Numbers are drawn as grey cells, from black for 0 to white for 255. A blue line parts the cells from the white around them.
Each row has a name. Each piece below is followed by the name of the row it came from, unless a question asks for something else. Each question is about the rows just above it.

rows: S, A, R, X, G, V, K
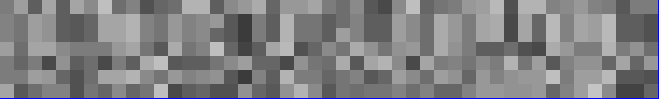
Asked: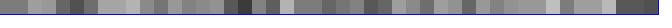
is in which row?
V
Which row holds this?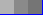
V
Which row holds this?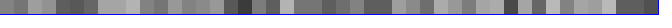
A
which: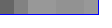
K

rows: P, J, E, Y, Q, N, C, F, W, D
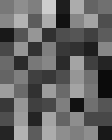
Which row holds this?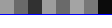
C
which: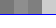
P
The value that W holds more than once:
[72]

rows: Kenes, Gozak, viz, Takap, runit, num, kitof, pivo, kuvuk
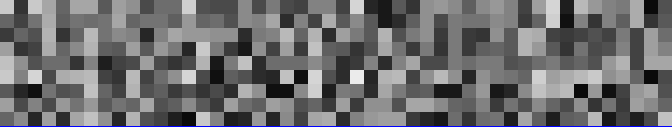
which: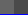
pivo
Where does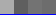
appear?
Gozak
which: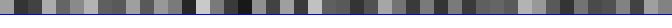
Takap
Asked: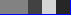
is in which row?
Kenes
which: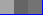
Gozak

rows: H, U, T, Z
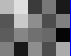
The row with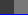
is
H
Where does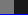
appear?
H

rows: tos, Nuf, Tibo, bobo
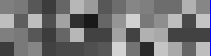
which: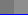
Nuf
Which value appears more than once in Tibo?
[66]
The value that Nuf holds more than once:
[190]
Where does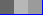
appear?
tos
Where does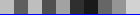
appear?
Nuf
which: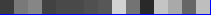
bobo
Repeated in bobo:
[73]

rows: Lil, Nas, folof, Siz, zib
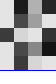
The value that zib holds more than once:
[228]
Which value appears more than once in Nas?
[228]
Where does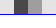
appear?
Nas
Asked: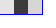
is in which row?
zib

